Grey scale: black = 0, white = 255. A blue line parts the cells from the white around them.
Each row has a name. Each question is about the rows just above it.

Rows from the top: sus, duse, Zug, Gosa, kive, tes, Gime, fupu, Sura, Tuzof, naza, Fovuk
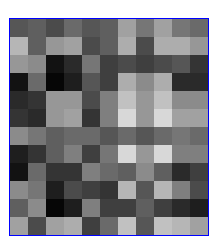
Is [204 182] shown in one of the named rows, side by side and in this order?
no
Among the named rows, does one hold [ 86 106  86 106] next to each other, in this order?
yes
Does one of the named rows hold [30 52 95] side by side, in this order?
yes
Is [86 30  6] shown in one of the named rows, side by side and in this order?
no
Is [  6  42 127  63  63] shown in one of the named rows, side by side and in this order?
no

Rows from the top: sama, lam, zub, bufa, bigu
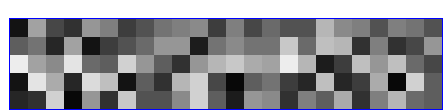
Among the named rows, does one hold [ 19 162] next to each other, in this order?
yes
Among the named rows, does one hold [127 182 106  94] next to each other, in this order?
yes
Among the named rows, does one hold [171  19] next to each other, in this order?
no
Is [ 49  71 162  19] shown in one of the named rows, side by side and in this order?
no
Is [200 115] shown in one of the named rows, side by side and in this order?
no
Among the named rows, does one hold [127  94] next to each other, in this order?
yes

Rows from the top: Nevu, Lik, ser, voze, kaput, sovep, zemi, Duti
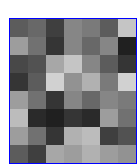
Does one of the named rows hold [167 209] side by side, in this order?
no
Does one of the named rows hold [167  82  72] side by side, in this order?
no

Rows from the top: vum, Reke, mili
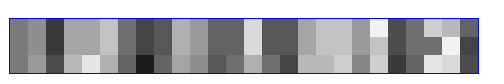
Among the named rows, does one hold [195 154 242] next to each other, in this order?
yes
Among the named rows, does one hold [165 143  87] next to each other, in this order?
yes
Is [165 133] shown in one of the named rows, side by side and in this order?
no

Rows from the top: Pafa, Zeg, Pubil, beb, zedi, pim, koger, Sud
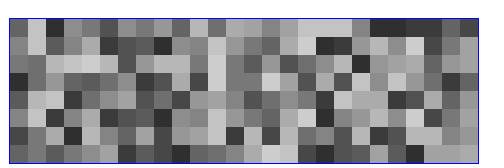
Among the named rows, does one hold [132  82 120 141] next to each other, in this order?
no
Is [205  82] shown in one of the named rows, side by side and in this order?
no
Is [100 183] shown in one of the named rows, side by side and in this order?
yes
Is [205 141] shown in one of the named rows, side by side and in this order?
no
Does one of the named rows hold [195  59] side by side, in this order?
yes
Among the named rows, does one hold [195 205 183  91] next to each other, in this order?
no

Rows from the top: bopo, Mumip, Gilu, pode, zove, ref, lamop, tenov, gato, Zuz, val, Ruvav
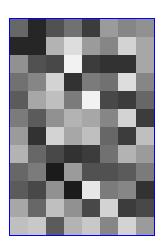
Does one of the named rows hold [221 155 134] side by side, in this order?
yes
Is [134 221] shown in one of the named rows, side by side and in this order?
no
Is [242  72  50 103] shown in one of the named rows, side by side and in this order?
no
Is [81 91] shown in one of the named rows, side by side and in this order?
yes

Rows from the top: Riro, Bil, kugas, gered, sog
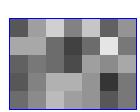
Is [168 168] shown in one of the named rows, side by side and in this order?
yes
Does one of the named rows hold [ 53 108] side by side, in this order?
no

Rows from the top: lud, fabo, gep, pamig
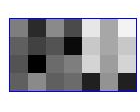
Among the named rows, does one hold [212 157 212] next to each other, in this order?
yes
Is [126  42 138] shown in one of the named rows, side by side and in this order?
yes
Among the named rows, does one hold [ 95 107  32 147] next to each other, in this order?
yes
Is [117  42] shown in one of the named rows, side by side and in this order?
no

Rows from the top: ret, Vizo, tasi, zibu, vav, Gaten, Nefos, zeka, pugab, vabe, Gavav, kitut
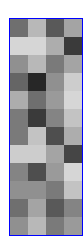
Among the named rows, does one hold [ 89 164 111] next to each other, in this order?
no
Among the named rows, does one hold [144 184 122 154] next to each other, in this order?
yes
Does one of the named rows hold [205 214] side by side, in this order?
no
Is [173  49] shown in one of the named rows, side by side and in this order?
no
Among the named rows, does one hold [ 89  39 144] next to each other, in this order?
no
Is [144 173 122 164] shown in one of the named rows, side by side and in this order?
no
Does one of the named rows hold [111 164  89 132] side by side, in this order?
yes

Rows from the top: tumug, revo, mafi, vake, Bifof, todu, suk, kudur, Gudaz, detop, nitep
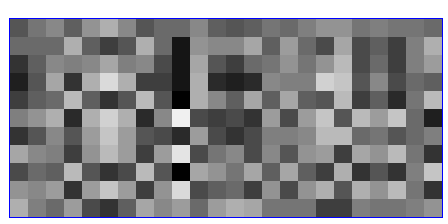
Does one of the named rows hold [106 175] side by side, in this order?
yes
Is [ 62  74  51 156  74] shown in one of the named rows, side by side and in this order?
yes
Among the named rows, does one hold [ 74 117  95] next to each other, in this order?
no
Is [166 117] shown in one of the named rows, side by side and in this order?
yes
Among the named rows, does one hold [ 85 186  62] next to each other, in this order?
yes
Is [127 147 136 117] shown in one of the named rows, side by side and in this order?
no
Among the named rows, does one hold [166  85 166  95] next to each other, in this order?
no

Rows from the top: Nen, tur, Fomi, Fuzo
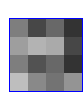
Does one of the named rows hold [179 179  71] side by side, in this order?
no
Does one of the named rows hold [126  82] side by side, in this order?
yes
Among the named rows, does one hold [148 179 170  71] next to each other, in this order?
no
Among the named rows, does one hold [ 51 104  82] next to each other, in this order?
no
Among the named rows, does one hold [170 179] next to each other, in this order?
no

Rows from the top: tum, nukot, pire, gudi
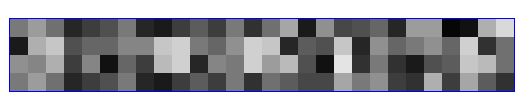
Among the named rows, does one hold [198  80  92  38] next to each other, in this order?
no
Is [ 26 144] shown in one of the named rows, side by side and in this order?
yes
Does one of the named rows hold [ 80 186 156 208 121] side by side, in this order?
no
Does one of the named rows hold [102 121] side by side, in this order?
yes

